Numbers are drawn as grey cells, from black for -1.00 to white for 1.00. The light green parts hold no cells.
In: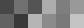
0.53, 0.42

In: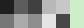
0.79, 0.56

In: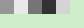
0.83, 0.66

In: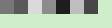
0.71, 0.49

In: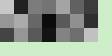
0.56, 0.51

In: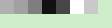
1.00, 0.58

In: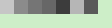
0.55, 0.43
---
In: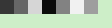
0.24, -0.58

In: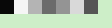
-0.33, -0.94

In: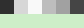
-0.46, -0.63

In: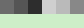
0.07, -0.16

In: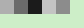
0.10, 0.37

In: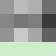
-0.13, 0.15
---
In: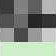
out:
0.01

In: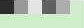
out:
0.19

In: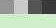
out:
0.58

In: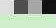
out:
-0.38

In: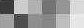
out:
0.60

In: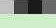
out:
-0.45

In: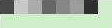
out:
0.57

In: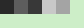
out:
-0.27

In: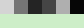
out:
-0.08

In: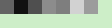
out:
-0.87
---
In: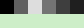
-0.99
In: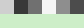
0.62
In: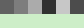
-0.24
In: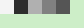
0.91
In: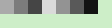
0.33
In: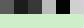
-0.29
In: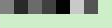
0.00
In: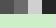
-0.37
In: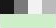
-0.82
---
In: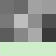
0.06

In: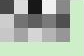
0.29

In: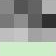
0.54

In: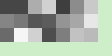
0.92

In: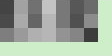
0.21

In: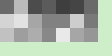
0.24
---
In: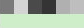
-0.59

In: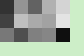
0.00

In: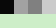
0.27

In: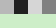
-0.75

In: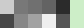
0.27

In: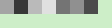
-0.09

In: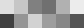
0.23

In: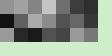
-0.47

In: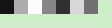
-0.62

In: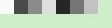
-0.70
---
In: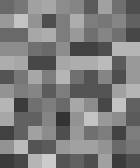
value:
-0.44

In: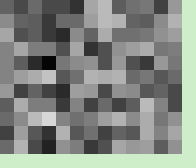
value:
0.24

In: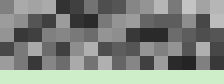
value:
-0.33

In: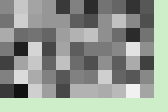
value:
-0.10

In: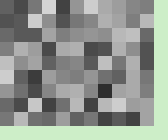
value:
-0.18
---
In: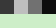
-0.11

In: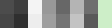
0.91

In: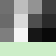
0.15

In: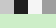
0.92

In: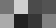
-0.41

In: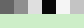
0.75

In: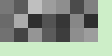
0.50

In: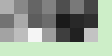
-0.21

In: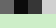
-0.58
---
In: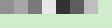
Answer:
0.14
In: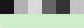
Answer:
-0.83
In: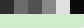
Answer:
-0.65
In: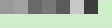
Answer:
0.20
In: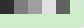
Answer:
-0.64
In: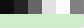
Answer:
-0.89
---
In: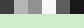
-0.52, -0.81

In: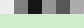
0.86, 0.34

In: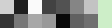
0.64, -0.13

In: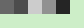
-0.19, -0.71

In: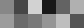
0.06, -0.34

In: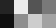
-0.72, 0.27

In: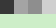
-0.57, 0.62

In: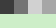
-0.53, 0.30

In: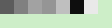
-0.28, 0.83

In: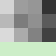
0.66, -0.49
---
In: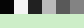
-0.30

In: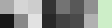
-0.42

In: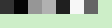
0.94

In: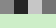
0.55

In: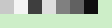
-0.24

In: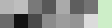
0.16
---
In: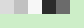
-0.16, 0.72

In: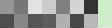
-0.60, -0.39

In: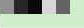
-0.22, 0.12

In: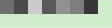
-0.57, -0.13

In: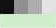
0.78, -0.88

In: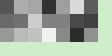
-0.28, 0.19

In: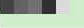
0.71, -0.47
